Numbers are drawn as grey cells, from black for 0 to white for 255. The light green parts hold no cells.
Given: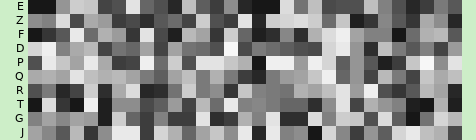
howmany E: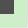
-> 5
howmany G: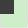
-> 4
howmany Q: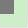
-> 5
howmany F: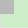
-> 2
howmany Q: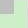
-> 3

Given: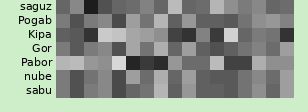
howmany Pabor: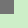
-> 0
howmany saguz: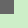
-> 5
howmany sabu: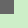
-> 2
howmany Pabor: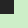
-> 1

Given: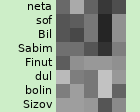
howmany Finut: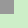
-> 2
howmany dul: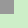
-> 1
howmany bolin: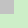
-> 1

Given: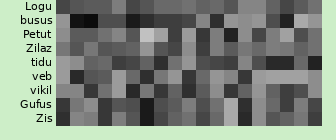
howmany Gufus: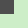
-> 3
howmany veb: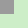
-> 3

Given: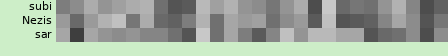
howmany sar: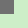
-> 3
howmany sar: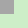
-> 5

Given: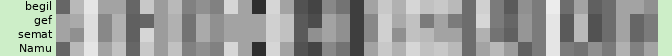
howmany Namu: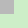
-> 3
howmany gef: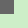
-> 3
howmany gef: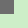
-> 2
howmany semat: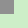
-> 5

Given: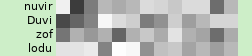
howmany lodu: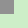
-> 1
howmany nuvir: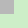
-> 3
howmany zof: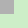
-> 4
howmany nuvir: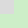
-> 3

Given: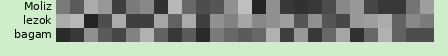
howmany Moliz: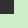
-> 2
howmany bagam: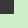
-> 3
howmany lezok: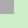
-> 4
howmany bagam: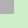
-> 3
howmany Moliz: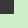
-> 4

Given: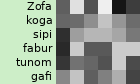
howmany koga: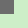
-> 2
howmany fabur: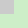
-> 3

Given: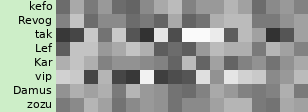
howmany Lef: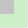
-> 3
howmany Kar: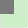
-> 0
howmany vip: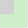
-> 2
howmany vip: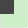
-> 2
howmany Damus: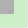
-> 3
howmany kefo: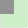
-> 0

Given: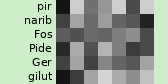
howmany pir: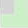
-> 0
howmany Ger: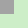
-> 2

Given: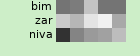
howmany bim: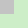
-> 1
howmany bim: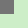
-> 3

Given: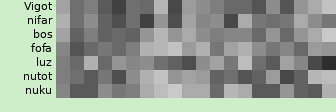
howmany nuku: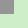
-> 1
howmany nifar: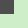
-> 2
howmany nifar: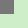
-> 3
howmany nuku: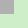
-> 1
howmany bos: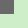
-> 3

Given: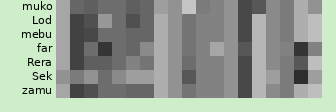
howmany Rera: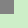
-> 3
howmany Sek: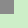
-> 1
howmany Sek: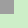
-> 4
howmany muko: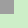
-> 1

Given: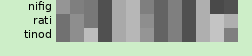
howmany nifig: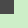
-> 1
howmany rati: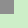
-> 2

